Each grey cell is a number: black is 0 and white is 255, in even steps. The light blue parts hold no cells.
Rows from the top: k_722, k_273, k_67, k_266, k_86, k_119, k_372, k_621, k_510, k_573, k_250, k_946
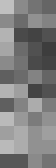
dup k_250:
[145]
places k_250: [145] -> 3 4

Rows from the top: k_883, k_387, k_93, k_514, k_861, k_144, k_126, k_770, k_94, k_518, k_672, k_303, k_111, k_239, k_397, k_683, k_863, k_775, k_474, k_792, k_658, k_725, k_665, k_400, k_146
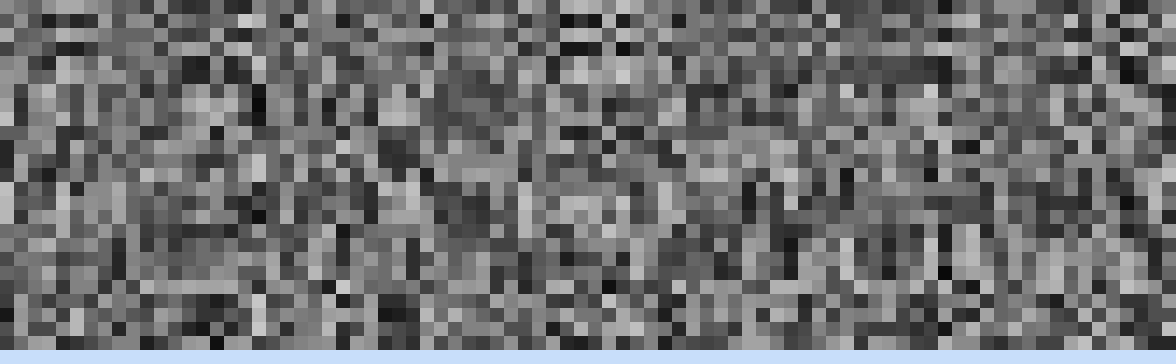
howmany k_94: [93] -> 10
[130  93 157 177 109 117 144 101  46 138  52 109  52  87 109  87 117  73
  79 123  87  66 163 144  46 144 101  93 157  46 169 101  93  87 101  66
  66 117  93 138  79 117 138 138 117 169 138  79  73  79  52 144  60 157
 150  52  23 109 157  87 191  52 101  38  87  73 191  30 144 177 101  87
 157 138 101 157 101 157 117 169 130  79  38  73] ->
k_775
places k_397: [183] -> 1 30 42 48 57 83
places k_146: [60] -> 1 12 19 35 38 43 67
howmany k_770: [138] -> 8
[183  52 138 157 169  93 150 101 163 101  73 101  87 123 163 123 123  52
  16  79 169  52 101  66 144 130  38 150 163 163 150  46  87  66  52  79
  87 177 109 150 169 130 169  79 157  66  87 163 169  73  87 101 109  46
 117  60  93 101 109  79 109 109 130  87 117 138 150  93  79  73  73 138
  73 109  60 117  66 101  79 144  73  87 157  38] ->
k_683
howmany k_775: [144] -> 5

